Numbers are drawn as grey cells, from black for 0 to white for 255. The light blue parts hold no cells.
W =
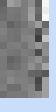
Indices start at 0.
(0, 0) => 98
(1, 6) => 236
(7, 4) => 121
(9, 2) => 112
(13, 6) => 159
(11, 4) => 121
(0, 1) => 159
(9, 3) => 124
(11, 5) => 71
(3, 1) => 100
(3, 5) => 156
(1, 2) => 119
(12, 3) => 127
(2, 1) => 119
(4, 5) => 82
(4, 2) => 115
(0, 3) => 125
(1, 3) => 125
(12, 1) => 110
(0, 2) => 146
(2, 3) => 125
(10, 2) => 123
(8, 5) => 145
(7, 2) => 116
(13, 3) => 120
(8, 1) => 99
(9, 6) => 165
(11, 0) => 121
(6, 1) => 124
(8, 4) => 133

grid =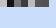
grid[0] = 194
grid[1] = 19
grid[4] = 188

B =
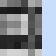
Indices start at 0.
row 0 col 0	149
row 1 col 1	25
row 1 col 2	24
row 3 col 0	114
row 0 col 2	110
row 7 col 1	212
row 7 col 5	201
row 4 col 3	198
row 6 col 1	41
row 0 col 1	115
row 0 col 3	71
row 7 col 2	211
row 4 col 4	74
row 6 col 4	80
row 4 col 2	165
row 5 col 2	36
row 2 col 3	208

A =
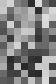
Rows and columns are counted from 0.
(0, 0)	193
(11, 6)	217
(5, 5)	52
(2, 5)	131
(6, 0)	93
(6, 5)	104
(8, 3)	117
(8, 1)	43
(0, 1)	211
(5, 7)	66
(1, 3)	152
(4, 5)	64
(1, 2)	165
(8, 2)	68
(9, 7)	62
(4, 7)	143
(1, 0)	200
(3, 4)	154
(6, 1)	166
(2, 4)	182
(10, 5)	42
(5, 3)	157
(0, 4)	44
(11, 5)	115
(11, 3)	97
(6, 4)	197
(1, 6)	168

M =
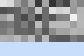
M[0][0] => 226
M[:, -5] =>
[51, 224, 86, 186, 141, 96]
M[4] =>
[122, 139, 101, 103, 96, 135, 90, 141, 165, 163, 181, 176]
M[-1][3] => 155
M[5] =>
[175, 169, 184, 155, 187, 108, 185, 96, 89, 89, 123, 106]
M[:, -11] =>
[216, 91, 186, 123, 139, 169]
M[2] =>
[160, 186, 100, 74, 119, 64, 109, 86, 128, 131, 241, 182]
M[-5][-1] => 180
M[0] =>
[226, 216, 162, 124, 171, 58, 165, 51, 94, 68, 157, 132]
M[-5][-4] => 209

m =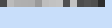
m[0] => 73
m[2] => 176
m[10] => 194
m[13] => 79
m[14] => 45

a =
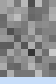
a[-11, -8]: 162
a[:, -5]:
[185, 155, 143, 122, 119, 145, 86, 159, 141, 137, 118]
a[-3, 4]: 161
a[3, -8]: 109
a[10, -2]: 128
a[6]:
[93, 92, 153, 86, 175, 100, 145, 148]
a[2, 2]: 189
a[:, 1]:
[175, 145, 165, 141, 80, 149, 92, 166, 120, 106, 174]
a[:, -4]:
[77, 108, 103, 161, 168, 128, 175, 52, 161, 180, 118]
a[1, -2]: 117
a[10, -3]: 188
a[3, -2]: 141
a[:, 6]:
[118, 117, 135, 141, 130, 136, 145, 111, 140, 134, 128]
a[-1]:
[103, 174, 117, 118, 118, 188, 128, 115]
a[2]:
[106, 165, 189, 143, 103, 110, 135, 177]
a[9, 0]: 172
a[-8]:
[109, 141, 135, 122, 161, 137, 141, 133]
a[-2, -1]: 98
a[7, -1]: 201
